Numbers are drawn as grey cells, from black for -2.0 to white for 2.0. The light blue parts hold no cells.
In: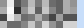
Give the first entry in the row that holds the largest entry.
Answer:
0.7
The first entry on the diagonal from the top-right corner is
0.3
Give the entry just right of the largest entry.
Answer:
-1.3
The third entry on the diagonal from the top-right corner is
0.5
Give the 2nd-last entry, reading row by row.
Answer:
1.3
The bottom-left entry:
0.9
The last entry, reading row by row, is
1.3
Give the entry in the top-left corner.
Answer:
0.3
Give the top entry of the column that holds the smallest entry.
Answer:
-0.7
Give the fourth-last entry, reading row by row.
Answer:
0.3
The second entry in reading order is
1.7
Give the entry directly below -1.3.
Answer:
0.9
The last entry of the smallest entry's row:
0.5

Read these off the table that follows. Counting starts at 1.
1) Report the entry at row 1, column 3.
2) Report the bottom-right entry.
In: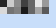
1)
0.2
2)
-0.6

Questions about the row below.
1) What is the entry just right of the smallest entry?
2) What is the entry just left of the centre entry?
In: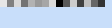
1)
-0.6
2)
0.6

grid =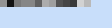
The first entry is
0.3
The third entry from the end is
-1.1
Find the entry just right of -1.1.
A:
1.3
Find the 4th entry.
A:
0.1

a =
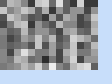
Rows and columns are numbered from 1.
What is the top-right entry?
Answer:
-1.1
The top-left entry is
-0.5
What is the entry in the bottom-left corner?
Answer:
-0.1
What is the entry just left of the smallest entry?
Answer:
-0.1
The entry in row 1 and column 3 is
0.7
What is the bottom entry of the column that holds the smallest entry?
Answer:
0.1
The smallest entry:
-1.3
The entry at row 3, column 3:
0.7
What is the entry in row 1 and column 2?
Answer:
0.9
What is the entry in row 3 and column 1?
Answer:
-0.7
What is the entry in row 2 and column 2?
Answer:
0.1
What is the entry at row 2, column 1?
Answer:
1.1
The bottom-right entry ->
-0.5
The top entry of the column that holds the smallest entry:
1.3
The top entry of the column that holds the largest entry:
-0.3
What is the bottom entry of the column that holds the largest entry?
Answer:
1.7
